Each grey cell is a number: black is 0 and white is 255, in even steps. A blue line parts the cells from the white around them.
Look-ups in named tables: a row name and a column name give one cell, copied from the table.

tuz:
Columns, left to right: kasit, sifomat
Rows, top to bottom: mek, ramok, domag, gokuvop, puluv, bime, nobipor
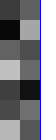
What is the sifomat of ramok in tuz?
166
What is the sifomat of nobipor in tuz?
87
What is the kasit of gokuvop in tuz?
192
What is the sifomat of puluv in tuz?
17
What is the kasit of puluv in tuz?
63
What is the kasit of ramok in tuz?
8
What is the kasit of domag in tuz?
98
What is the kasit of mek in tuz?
59
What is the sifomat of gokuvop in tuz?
105
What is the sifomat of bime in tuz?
111
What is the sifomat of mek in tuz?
95
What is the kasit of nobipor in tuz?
183

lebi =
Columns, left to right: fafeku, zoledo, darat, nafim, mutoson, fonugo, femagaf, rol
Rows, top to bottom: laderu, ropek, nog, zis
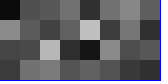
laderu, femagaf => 135
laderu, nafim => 114
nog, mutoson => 21
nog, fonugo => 138
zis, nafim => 84
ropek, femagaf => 118
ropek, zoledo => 91
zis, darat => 123
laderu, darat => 88
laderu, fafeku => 11
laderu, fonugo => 114
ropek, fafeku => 139
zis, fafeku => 59
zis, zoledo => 114
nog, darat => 183

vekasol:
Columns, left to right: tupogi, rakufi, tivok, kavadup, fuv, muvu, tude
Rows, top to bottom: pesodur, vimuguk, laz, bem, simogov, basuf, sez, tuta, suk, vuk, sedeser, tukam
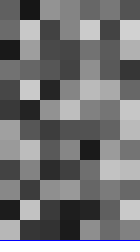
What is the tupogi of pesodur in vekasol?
96
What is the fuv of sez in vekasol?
82
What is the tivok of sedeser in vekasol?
58
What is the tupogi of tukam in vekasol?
183
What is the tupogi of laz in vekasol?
25
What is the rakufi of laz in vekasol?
158
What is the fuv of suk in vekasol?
111
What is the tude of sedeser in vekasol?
201
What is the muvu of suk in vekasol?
194
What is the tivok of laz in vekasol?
73
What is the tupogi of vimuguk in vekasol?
107

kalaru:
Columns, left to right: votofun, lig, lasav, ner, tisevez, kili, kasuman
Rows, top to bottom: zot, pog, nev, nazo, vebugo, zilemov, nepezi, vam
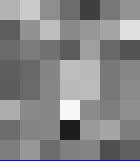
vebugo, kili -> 120
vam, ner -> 128
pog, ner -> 137
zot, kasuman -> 147
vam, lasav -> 108
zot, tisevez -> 63
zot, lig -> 202
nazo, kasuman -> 135
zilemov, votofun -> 172
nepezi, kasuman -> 126
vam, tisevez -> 132
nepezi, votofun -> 108
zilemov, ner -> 247
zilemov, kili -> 125
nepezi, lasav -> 135
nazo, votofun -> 94
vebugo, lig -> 105
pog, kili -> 164

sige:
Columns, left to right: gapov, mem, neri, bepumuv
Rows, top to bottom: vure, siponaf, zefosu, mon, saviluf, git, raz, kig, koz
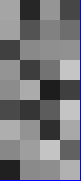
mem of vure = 38
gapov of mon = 148
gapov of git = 73
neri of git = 92
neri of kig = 196
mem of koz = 138
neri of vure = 149
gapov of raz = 174
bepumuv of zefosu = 145
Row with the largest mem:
saviluf

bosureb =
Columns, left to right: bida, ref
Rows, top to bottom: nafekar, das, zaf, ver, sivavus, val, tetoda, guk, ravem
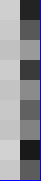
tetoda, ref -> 130
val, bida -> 200
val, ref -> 97
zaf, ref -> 154
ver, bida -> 204
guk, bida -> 210
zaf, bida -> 193
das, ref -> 88

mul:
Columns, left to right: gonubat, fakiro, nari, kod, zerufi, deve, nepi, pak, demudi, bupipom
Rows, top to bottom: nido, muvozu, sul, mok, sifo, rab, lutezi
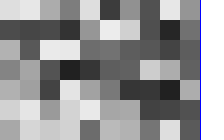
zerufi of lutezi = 108
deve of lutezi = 186
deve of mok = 94
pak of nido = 81
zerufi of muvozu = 150
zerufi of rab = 233
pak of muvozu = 79
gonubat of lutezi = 168
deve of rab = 166
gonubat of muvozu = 76
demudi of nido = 231
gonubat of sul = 178
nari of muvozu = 74
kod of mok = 33
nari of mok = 83

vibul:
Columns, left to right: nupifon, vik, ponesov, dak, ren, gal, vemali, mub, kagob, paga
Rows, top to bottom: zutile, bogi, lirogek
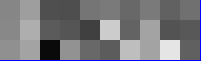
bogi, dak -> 85
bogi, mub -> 163
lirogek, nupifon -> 144
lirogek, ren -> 104
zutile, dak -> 78
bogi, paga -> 88
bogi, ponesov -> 91

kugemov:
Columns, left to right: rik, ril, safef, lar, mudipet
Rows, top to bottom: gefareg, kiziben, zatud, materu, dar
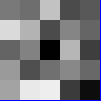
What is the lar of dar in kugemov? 59
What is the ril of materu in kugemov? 79
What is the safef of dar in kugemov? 238
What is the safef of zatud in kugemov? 1
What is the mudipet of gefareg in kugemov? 88
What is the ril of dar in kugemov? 233
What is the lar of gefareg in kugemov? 75
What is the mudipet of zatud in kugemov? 62
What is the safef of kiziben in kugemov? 75
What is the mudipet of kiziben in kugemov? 101
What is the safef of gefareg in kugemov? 194
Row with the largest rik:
kiziben

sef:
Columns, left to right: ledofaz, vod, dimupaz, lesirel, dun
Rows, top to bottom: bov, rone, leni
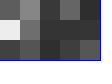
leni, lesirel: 62
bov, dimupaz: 57
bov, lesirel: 101
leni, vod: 84
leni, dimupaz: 47
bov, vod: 134
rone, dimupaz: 52
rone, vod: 110
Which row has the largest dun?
leni

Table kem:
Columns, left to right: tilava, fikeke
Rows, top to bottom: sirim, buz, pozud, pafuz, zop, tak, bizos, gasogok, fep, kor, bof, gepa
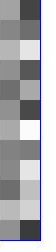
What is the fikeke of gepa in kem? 59
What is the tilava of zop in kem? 111
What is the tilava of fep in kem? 136
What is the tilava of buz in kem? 134
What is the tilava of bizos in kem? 169
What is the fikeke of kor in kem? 191
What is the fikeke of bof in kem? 210
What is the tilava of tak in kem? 145
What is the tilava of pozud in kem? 182
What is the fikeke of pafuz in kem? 87
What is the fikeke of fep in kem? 229
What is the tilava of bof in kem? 186
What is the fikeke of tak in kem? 73
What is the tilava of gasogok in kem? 130

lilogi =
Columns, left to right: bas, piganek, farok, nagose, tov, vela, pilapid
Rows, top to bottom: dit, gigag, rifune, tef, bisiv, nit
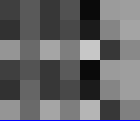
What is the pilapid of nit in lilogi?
128
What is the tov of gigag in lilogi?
27
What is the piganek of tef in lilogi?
83
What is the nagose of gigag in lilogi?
72
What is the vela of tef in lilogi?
155
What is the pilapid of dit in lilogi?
158
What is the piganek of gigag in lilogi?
89
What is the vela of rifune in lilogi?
55
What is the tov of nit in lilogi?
181
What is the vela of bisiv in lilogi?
133
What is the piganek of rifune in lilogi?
106
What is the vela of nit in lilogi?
55
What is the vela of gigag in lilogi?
133
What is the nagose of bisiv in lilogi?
72
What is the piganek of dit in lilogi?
89
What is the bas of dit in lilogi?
63
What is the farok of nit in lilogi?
165
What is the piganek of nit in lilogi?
106
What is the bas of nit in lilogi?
149
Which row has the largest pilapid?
gigag

